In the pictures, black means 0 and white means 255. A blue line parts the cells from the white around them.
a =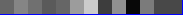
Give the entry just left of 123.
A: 8
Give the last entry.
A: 72
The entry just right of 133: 112

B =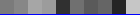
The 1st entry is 123
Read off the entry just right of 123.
135
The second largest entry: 166

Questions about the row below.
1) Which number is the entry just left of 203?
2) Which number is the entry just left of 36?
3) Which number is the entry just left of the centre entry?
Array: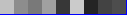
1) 55
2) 203
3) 160

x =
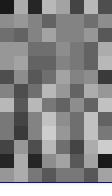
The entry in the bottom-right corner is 163
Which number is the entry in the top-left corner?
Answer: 26
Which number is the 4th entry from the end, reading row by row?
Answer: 120
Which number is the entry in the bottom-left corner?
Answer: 151
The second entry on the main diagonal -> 151
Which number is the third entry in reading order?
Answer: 38
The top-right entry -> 78
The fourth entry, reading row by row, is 184
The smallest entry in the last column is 26
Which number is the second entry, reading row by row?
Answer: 172
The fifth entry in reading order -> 163
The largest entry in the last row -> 172

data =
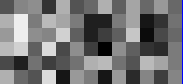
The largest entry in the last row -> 219
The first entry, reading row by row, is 83
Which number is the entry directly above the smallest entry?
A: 62
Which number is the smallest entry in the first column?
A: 73
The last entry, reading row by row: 133
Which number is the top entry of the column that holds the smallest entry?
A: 176
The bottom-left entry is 176
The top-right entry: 104
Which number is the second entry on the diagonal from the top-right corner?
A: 51
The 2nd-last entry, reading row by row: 62
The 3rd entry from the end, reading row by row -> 133
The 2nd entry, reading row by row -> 133
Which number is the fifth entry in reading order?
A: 176
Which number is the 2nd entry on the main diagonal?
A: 238
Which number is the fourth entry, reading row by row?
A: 51

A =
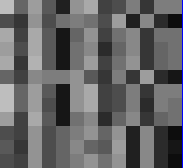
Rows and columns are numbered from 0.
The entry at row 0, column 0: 190
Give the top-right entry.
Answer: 125
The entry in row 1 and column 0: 77
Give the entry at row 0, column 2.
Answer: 157
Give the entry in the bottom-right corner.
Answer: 13
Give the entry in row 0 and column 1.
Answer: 101
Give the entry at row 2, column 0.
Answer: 169
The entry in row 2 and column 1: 65
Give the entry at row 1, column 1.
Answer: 54
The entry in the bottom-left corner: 77
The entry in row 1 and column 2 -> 147
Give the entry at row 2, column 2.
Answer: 169

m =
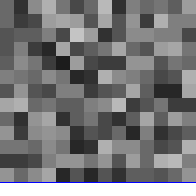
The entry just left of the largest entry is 72
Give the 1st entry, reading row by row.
105
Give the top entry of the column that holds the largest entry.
72
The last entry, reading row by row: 148
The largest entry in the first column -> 166
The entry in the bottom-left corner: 148
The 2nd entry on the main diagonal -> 60
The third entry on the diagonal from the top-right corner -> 127
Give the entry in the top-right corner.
157
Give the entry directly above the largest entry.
157
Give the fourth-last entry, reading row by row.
94
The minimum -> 28
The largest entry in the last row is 166
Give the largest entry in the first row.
185
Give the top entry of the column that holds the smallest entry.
117
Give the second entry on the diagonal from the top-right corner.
127
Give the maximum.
196
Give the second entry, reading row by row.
49
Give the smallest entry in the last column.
60
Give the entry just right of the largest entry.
157
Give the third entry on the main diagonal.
94
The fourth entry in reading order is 176
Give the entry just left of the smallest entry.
60
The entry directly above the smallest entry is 166

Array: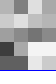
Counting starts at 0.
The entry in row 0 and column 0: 181
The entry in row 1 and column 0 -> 203
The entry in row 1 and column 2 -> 191
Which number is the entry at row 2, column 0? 159
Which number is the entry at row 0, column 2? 223
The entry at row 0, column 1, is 127
